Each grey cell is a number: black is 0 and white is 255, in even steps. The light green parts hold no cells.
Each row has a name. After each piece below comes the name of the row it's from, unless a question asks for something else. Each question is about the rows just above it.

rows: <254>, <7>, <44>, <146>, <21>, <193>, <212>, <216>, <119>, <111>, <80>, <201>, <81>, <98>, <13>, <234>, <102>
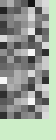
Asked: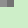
<234>
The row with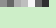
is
<216>

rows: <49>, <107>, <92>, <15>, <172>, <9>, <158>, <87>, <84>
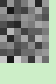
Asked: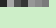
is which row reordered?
<15>
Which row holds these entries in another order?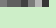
<172>

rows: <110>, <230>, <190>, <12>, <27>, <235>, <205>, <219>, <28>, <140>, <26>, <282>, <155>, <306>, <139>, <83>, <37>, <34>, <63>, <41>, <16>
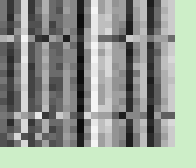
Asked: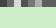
<205>
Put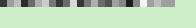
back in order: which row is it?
<230>
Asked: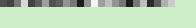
<16>
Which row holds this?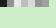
<140>
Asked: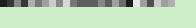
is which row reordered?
<219>
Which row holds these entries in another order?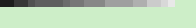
<219>
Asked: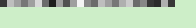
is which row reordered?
<230>

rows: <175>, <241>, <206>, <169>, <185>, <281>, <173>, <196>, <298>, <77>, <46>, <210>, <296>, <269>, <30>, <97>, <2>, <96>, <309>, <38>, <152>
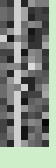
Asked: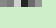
<296>
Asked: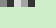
<77>
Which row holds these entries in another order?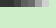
<241>
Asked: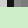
<196>
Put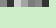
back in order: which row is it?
<173>

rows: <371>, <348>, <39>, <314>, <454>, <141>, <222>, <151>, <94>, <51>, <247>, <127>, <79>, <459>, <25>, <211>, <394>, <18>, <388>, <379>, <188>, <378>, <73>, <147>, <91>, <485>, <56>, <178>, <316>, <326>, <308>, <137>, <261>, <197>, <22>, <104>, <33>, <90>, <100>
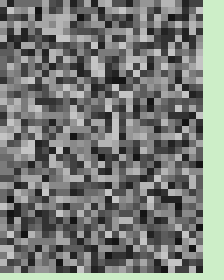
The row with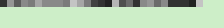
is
<394>
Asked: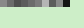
<261>
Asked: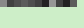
<56>
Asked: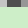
<178>
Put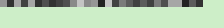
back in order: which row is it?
<222>
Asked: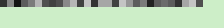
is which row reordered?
<18>
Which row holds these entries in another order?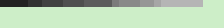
<56>

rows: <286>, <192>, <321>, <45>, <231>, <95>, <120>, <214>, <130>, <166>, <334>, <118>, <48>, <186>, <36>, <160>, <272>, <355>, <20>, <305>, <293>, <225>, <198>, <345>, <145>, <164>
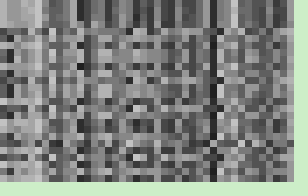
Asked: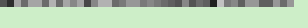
<272>
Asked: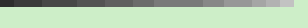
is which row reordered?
<286>

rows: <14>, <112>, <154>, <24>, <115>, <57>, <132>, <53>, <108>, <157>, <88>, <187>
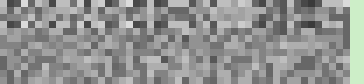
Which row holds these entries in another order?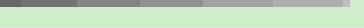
<132>
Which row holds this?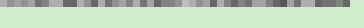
<115>
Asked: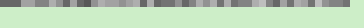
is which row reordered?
<154>
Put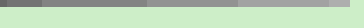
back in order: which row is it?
<53>
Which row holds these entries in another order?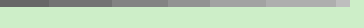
<187>
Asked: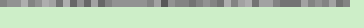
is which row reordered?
<57>
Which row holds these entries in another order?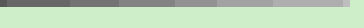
<115>

